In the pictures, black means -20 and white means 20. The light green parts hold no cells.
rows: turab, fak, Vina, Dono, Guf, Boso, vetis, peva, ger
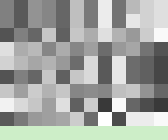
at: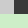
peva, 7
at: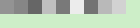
turab, 3
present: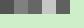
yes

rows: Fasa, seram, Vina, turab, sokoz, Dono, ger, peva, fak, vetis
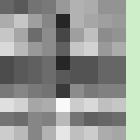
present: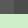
no
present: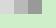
yes
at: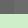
fak, 8
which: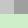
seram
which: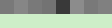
ger
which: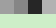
seram
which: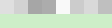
peva

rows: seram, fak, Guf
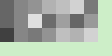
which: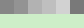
seram
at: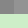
seram, 2
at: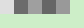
fak, 3
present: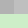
yes
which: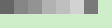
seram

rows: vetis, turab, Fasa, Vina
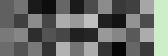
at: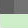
vetis, 1
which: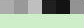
turab
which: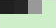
Fasa

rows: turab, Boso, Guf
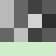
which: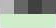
turab
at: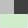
Guf, 2
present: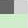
yes
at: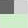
Boso, 2
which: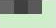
turab

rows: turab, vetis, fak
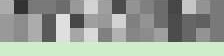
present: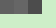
no
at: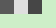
vetis, 4
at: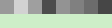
turab, 6
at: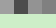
turab, 8
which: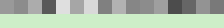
fak

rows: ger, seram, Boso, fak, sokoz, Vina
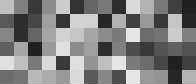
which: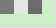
Boso
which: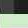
ger
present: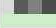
no
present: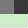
no

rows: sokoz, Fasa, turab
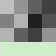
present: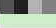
no
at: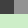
turab, 3
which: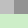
sokoz
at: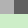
turab, 1
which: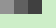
sokoz
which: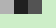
Fasa

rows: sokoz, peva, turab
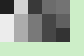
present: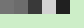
no
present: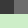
yes
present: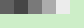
no
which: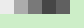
peva
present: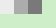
yes

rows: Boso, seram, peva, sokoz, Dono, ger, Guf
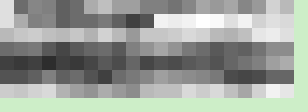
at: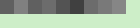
ger, 3
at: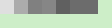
seram, 1
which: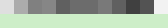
seram
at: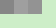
ger, 11
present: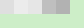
no
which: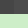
ger
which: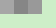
Boso

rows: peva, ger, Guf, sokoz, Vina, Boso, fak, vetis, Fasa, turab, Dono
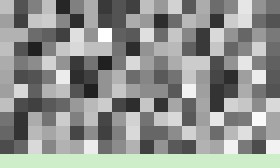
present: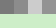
no
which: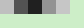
fak
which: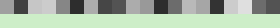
ger

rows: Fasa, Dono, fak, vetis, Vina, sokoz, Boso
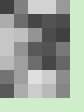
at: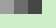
Vina, 2
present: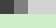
yes
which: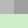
Vina

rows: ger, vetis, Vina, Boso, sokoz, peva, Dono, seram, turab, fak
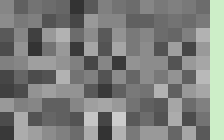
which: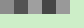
Boso
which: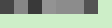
sokoz
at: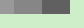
vetis, 7
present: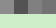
no
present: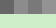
yes

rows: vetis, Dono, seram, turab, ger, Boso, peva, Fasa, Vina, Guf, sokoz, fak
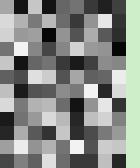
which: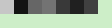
vetis
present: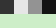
no
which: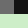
Fasa
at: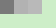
Fasa, 2
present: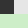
no
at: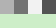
sokoz, 4
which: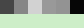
turab

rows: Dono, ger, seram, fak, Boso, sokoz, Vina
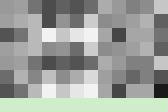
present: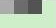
no
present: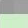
yes
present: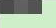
yes

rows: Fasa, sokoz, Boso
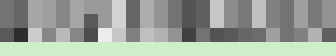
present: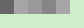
no
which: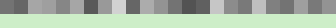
sokoz
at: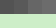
Boso, 16
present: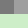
no
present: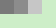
no
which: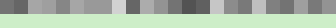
Fasa

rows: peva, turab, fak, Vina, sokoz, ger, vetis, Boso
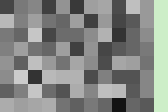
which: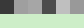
peva
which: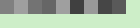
turab
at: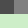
ger, 7

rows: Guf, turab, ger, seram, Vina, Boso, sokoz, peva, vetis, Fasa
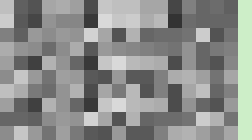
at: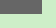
turab, 15
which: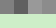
ger
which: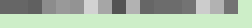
vetis
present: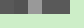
yes
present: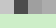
no

